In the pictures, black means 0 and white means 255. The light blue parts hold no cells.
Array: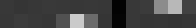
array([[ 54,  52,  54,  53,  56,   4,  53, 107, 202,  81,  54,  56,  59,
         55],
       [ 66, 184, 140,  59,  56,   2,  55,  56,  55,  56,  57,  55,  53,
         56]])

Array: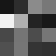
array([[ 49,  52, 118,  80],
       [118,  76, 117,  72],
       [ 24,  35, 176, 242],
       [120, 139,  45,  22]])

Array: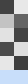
array([[ 63, 231],
       [223,  75],
       [ 68, 226],
       [100, 195],
       [232,  66]])

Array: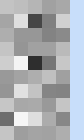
array([[174, 162, 164, 158, 197],
       [135, 172, 222, 246, 109],
       [197, 153, 170, 168, 198],
       [131, 133, 195, 225, 149],
       [160, 192, 174, 163, 153],
       [199, 118,  46, 244, 206],
       [186, 161, 161, 149, 196],
       [138, 131, 151, 151, 174],
       [208, 128,  70, 223, 165],
       [168, 161, 181, 190, 195]])

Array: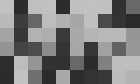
array([[180, 188,  55,  51,  45, 169,  44, 112, 194,  43],
       [190, 190, 129,  43, 104,  49,  50, 149, 189,  45],
       [152,  98, 161,  54, 167,  52, 141,  76,  68, 147],
       [150, 185, 185, 181, 169,  58, 175, 178,  54, 164],
       [ 42,  51,  74, 192, 167, 176, 189, 102,  61, 186],
       [104,  49, 192, 193, 192,  44, 193, 191,  44, 194]])

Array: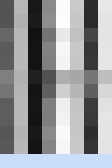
array([[227,  51, 200, 246, 132,  20, 184,  88],
       [228,  46, 199, 250, 138,  24, 179,  86],
       [229,  57, 198, 242, 126,  19, 184,  93],
       [225,  59, 196, 238, 126,  21, 183,  93],
       [215,  95, 182, 207,  95,  20, 182, 117],
       [190, 117, 167, 174,  82,  32, 177, 127],
       [229,  56, 198, 243, 127,  19, 184,  92],
       [229,  53, 200, 247, 131,  19, 184,  90],
       [228,  69, 193, 233, 116,  18, 183, 102],
       [228,  42, 199, 253, 142,  27, 177,  84],
       [232,  44, 202, 252, 138,  24, 183,  83]])

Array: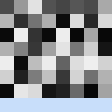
array([[163,   7, 105,  33,  21, 218, 230,   9],
       [178, 113, 211,  56, 193, 124,  32, 208],
       [210, 239, 221,  99, 236, 189,  12, 237],
       [ 21, 206, 118, 227, 161,  55, 130, 176],
       [  8, 166,   8, 237,  10,  51, 238,  10],
       [216,  40, 219,  12, 174, 115,  47, 182],
       [169,  74,  86,  69,  82, 226, 153,  75]])

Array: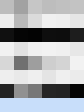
array([[  5,  35,  37, 119, 145,  35],
       [235, 239, 228, 239, 233, 238],
       [242, 212, 206, 158, 112, 215],
       [231, 240, 242, 240, 226, 241],
       [ 29,  13,  14,   3,   5,  16],
       [230, 238, 240, 219, 185, 237],
       [195, 192, 189, 198, 162, 189]])
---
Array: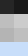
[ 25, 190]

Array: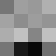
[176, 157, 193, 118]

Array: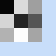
[159,  36, 178]

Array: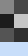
[71, 28]

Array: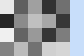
[112, 167, 153, 187]

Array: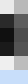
[185,  42]
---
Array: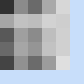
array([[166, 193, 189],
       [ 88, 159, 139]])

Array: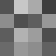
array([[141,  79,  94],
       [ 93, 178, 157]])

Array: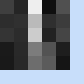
array([[ 45,  48, 186],
       [ 52,  44, 204]])

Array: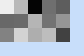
array([[104, 106, 181],
       [130, 211, 174]])

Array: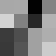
array([[211, 129,  39],
       [ 59,  78, 161]])

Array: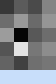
array([[109, 153, 106],
       [156,   5,  88]])

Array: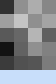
array([[159, 196, 143],
       [ 89, 103, 181]])

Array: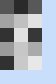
array([[162, 192, 226],
       [ 50, 225,  55]])
